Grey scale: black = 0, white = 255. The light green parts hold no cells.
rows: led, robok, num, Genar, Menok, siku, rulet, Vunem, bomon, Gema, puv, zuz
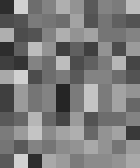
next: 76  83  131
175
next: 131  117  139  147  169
147
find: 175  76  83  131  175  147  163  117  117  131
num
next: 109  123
89
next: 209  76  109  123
89
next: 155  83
109

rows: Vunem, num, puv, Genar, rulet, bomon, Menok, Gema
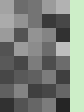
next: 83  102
124
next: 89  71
124
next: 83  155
140

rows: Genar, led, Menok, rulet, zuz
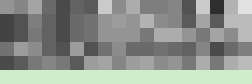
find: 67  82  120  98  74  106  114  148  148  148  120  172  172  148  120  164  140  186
Menok
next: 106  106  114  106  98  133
74
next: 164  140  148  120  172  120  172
186
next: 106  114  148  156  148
179
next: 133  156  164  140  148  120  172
120

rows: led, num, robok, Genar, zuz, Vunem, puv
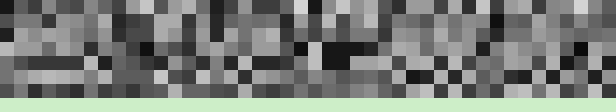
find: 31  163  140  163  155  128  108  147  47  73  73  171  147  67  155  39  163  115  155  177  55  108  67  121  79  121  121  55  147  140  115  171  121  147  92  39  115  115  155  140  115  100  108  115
robok
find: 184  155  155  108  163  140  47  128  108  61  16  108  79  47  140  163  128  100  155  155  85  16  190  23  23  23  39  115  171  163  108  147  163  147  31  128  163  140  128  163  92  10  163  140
Genar
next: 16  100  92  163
128
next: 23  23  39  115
171
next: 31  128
163

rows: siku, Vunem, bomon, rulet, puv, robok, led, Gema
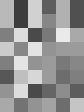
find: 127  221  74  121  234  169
bomon
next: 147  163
109
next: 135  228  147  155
155
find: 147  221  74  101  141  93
led

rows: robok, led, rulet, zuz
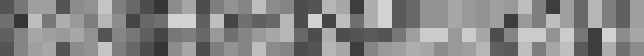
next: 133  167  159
153
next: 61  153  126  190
159
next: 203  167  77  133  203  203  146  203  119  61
210
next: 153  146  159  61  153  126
190

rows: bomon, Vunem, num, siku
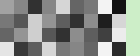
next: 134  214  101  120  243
18
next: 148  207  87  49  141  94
64

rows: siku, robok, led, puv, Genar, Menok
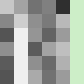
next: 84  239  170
114
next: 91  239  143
106
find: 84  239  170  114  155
Menok
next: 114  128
47
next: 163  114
128

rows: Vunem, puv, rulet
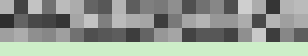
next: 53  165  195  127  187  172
165
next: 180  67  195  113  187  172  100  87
180
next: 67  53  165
195
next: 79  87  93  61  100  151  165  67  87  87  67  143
201
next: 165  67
87
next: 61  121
165

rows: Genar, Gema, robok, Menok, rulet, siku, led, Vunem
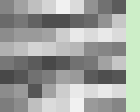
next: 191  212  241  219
146
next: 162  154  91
78
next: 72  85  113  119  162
198

